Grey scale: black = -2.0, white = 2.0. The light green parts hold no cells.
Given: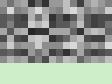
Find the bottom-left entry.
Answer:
0.2
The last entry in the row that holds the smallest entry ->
-0.4
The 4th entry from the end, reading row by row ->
0.2
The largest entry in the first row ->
1.0
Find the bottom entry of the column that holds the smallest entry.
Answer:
-0.6
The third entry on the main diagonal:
-0.8
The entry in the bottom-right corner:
1.0
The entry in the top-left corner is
0.4
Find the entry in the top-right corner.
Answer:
0.0
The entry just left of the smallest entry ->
0.8
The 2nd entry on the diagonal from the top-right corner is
0.2
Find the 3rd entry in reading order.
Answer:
0.4
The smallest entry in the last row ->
-0.8
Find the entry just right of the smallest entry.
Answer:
-1.2
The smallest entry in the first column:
-0.8
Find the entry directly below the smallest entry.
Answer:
1.0
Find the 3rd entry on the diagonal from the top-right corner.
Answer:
-1.0
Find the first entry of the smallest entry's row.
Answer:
0.6
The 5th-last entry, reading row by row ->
-0.4
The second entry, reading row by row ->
-0.2
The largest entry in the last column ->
1.4

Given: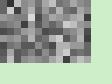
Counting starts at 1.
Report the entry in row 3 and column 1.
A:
0.4
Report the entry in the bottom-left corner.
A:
-0.4
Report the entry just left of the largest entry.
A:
0.0
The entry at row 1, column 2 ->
-1.2
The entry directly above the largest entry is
0.8
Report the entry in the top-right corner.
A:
0.0
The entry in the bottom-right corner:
0.6
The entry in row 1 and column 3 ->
1.0
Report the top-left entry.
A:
-0.4
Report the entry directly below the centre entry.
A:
-0.2
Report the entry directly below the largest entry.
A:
0.4
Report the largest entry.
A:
1.4
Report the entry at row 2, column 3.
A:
-1.0
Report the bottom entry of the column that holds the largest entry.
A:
0.4
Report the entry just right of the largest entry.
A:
-0.8
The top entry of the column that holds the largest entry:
0.4
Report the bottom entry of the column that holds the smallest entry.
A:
1.0
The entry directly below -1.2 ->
1.2
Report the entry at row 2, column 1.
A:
-0.4
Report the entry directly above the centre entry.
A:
0.0

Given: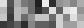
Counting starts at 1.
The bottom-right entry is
1.1
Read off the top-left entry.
1.5
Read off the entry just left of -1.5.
-0.3
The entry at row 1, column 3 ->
0.7
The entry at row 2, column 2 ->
-0.9
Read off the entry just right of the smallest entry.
1.7
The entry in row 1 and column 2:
-0.7
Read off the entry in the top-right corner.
0.7
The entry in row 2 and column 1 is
0.9
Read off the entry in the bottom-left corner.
-1.1

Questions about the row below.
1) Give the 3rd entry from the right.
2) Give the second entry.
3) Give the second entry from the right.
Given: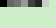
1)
-1.0
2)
-0.4
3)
-1.4

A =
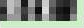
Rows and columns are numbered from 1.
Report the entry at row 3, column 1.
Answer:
-0.8
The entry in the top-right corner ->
-0.8
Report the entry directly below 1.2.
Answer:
1.4
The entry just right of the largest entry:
-0.8
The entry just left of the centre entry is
0.0
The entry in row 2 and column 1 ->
-1.4
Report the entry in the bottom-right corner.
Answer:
0.2

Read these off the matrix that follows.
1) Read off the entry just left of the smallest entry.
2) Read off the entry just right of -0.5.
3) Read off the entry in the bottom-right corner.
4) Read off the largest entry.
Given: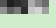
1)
-0.7
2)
-0.1
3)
0.5
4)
1.3

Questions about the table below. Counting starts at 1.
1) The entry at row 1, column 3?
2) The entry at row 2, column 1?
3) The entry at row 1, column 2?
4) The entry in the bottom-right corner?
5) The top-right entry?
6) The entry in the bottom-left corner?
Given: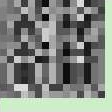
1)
0.6
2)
0.0
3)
-0.2
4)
-1.0
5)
-0.6
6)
0.0

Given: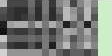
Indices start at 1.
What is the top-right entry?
0.1
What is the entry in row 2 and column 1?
-0.7
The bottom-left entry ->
1.3
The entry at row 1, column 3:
-0.9
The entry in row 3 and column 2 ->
-1.1
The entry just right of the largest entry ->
0.3
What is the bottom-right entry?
-0.5
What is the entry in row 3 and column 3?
-1.3
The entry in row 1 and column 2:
-0.9
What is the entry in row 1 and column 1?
0.9
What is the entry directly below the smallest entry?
1.1
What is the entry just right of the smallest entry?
-0.9
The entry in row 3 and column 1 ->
-0.9
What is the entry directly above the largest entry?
0.1
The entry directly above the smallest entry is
-1.5

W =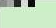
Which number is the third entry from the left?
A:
-1.4
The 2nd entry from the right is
1.4

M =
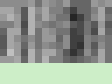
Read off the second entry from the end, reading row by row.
0.6
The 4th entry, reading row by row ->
0.2
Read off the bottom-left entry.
0.4
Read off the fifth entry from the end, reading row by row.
-0.4
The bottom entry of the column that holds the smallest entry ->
-0.6
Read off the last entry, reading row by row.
-0.2
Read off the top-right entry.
0.4
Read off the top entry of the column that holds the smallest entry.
-0.4
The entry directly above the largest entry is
0.6
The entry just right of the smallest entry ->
-1.0
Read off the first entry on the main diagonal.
0.2
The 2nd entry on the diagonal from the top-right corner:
0.6
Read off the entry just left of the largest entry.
-0.4
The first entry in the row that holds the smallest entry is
0.4
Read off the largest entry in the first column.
0.6
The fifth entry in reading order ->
0.4
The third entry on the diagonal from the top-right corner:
0.2
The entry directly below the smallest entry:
-0.6
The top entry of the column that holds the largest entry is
0.2
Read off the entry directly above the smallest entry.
-1.0
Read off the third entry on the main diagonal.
0.4
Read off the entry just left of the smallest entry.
-0.2
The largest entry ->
1.0

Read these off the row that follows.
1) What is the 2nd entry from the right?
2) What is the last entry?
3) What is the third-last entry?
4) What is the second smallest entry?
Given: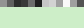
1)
0.5
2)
-0.7
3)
1.9
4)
-1.3
